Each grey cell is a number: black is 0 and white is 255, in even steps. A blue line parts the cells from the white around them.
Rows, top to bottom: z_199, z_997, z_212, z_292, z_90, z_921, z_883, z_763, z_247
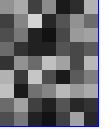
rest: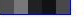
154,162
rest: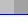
72,184
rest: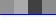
26,45,178
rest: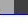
140,26,45,178

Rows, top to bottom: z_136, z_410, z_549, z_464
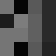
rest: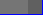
42
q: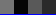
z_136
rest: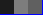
42
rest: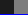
96,42
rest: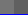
42
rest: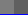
42

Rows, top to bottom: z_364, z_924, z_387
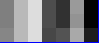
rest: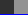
2
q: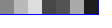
z_387
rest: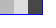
83,169,29
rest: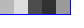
2
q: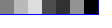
z_924
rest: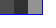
2
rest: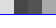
29

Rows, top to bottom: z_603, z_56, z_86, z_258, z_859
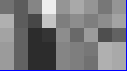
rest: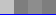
141,163
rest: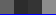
105,155,78,98
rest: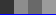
78,98
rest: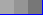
149
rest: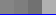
169
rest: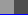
98

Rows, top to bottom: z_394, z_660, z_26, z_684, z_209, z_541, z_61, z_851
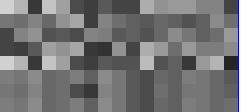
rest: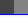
146,82,89,75,131,125,89,96,82,104,139,118,96,110,153
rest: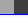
131,110,96,89,104,96,82,96,139,110
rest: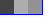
153,153,131,131,68
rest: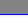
68
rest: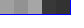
146,68,173,153,110,153,125,125,139
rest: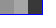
50,146,68,173,153,110,153,125,125,139
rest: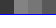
75,110,96,118,118,104,96

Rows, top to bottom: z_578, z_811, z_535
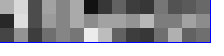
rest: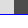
155,133,170,140,162,162,147,183,125,125,162,140
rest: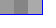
140,162,162,147,183,125,125,162,140
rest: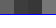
82,90,104
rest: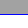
147,183,125,125,162,140
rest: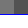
90,104
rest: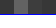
118,82,90,104
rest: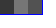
90,104

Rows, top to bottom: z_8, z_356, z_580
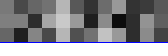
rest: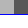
51,108,153,51,59,88
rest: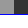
59,88
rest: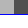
114,194,153,45,139,67
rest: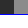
67
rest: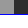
139,67
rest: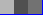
194,153,45,139,67

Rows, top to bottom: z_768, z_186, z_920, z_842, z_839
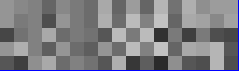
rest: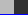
122,63,122,78,70
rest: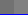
169,108,122,114,86,187,122,187,49,122,63,122,78,70
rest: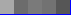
187,122,187,49,122,63,122,78,70
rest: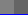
136,122,108,169,101,156,101,181,114,175,143,156,156
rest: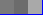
101,156,101,181,114,175,143,156,156

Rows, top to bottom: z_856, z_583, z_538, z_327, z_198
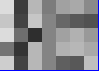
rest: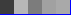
138
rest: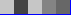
88,81
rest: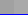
138
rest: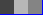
95,88,191
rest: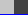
198,132,103,88,81
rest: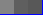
191
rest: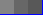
81

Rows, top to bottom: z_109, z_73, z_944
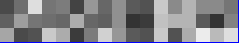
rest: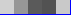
82,172,236,186,222
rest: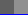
51,59,193,180,180,90,51,130
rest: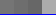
103,96,144,51,59,193,180,180,90,51,130

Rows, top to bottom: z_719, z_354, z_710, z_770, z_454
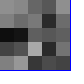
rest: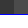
67
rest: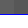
95
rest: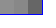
87,143
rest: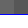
143
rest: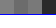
108
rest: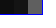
87,95

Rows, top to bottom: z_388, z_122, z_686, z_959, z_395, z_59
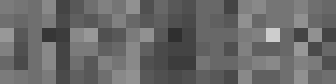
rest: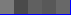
129,104,88,96,80,74,104,96,88,145,104,117,117,145,104,96
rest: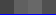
129,96,96,104,152,74,104
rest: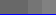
137,111,129,123,80

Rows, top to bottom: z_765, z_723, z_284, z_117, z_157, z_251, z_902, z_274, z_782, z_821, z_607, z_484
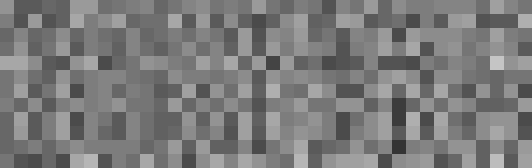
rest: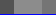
111,103,117,117
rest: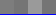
103,125,117,83,132,117,154,103,140,125,125,132,132,132,111,160,132,117
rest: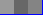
111,140,117,83,125,132,154,117,117,147,147,97,132,60,103,147,111,147,132,97,97,103,154

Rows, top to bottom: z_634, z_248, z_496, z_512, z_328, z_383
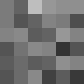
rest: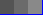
65,92,57
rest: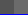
137,65,92,57
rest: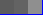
131

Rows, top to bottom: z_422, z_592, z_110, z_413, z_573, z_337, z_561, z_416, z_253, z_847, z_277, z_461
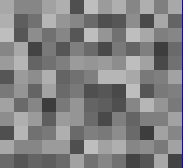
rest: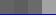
113,134,113,67,86,168,67
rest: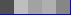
141,121,162
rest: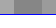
155,79,190,162,175,134,141,121,162
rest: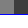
106
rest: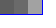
113,134,113,67,86,168,67
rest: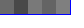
61,106
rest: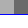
127,121,141,106,61,162,134

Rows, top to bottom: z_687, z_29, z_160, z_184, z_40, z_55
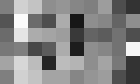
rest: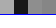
100,142
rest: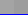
57,100,92,114,78
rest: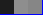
114,245
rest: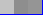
134,127,157,78,51

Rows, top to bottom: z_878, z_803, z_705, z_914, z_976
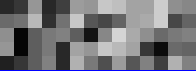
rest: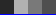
156,86,129,63,177,129
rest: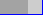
143,135
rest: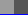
129,63,177,129
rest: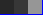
40,63,156,150,199,191,163,163,205,143,135
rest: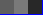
163,150,199,185,163,55,11,106,100
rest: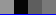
40,163,150,199,185,163,55,11,106,100
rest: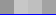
163,205,143,135

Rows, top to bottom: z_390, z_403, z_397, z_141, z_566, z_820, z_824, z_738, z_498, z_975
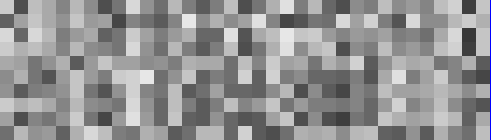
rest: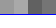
203,161,125,154,176,103,103,224,84,169,190,231,197,203,154,132,154,146,161,125,132,111,169,216,56,197
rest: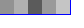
161,161,140,146,125,176,169,169,111,190,132,203,161,169,117,176,154,209,91,146,184,169,176,117,132,176,91
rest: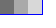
56,197

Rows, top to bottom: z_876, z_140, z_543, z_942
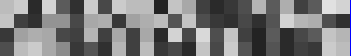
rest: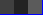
42,72,91,196,181
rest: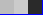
211,91,48,203,72,203,188,188,35,196,168,64,42,56,78,181,91,174,64,91,225,211
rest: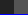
42,64,56,203,188
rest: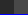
91,196,181
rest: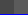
196,181

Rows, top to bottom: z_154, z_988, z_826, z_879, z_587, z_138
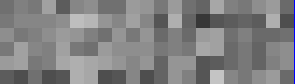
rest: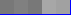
106,120,100,134,142
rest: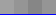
100,149,149,85,92,106,120,100,128,142

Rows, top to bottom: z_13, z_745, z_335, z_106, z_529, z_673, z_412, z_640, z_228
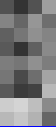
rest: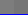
144,125
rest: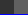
138

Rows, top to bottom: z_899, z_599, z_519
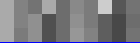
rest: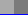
144,80,109,151,130,94,72,115
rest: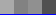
109,144,123,94,72,109
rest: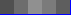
72,109
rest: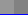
94,72,115
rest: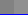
80,109,144,123,94,72,109
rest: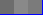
205,87,115
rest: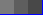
109

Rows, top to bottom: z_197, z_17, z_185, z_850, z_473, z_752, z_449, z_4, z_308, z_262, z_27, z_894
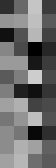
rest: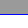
23,60
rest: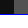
183,66

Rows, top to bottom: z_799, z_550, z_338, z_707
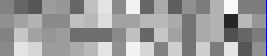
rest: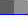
124,178,249,124,124
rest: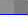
178,249,124,124
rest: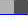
102,124
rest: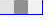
214,130,206,116,206,124,227,87,144
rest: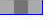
178,37,184,150

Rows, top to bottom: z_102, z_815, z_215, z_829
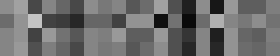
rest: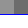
102,120
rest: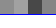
102,72,141,120,133,87,108,161,80,31,141,23,153,94,94,126

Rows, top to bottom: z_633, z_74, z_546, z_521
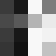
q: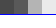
z_74
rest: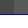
180,234

